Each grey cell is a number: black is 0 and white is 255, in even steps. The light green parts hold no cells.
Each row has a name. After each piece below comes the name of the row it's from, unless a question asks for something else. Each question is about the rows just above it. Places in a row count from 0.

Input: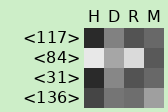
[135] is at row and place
<31>, 1
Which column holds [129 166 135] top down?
D
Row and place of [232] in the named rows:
<84>, 0
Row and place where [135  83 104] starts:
<31>, 1
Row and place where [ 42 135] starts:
<31>, 0

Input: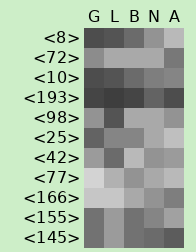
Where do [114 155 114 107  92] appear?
<145>
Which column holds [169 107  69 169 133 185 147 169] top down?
B
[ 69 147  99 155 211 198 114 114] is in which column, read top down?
G
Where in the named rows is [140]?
<72>, 0
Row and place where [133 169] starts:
<25>, 2
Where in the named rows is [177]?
<77>, 1
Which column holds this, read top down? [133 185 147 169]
B

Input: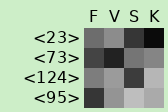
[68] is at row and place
<73>, 0
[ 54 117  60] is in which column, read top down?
S
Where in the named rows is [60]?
<124>, 2
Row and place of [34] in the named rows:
<73>, 1
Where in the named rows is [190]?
<95>, 2
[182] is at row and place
<124>, 3

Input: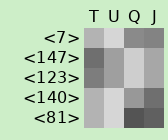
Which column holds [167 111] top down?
J
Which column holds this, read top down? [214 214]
U
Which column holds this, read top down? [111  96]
J
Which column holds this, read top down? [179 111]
T
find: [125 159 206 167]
<123>
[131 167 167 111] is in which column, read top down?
J

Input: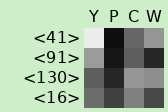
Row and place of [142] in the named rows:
<130>, 3
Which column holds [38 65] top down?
P
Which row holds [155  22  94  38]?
<91>

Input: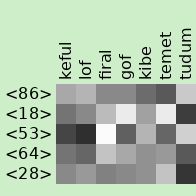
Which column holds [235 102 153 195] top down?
temet
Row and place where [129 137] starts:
<28>, 2
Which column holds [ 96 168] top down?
gof
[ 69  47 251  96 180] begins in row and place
<53>, 0
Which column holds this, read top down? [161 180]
kibe
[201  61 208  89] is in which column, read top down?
tudum
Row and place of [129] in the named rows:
<28>, 2

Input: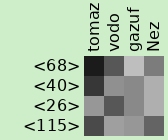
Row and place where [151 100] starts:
<115>, 2
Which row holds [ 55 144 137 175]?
<40>
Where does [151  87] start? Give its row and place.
<26>, 0

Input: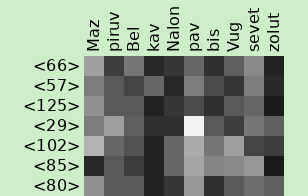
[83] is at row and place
<102>, 2
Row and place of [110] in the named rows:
<80>, 8
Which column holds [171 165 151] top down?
pav
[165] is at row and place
<85>, 5
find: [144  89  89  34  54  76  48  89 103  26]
<125>

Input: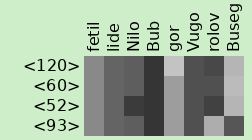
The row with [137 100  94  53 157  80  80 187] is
<60>
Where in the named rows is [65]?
<52>, 6
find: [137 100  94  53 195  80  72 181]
<120>

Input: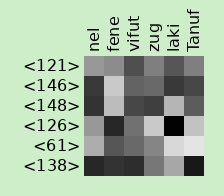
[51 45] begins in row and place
<138>, 1
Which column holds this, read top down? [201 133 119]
zug
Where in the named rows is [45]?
<138>, 2
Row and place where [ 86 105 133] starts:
<61>, 1

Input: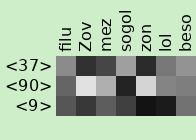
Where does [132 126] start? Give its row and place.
<90>, 5
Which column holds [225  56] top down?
Zov
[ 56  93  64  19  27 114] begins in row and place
<9>, 1

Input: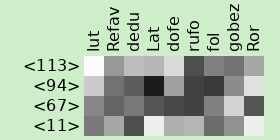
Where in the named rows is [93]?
<94>, 2
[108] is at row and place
<11>, 6
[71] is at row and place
<67>, 4
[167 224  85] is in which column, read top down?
Ror
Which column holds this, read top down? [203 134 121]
lut
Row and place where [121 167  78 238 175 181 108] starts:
<11>, 0

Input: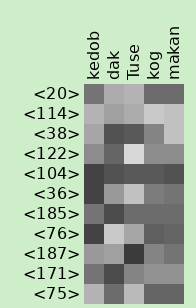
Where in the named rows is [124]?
<36>, 3
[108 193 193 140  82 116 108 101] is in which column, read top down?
makan
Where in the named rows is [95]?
<76>, 3
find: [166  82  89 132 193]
<38>
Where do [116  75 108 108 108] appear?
<185>
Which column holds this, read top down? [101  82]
dak

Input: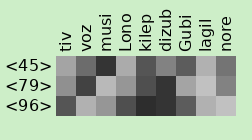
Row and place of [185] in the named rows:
<79>, 2
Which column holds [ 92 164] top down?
Gubi
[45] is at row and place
<96>, 4
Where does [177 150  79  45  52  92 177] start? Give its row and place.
<96>, 1
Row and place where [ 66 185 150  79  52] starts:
<79>, 1

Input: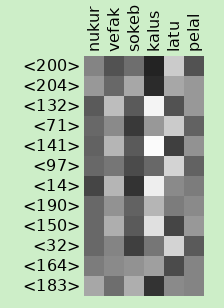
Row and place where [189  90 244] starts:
<132>, 1
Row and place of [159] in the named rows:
<164>, 3
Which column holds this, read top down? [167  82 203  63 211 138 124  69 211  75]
latu
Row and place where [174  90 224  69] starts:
<150>, 1

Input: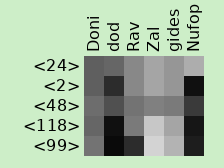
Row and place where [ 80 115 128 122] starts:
<48>, 1
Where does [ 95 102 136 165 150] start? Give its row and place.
<24>, 0
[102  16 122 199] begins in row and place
<118>, 0
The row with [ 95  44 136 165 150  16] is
<2>
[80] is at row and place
<48>, 1
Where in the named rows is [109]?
<48>, 0

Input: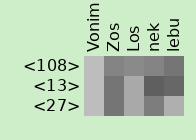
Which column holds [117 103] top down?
lebu
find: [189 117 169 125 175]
<27>
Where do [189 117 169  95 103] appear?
<13>
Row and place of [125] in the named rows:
<27>, 3
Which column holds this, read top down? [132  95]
nek

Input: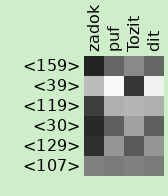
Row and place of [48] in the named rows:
<129>, 0
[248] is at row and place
<39>, 1
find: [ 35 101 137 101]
<159>

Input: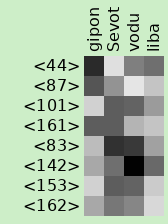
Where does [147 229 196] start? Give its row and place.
<87>, 1
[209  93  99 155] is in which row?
<101>
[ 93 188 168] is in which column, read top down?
gipon
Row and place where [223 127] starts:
<44>, 1
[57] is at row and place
<83>, 2
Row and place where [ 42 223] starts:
<44>, 0
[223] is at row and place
<44>, 1

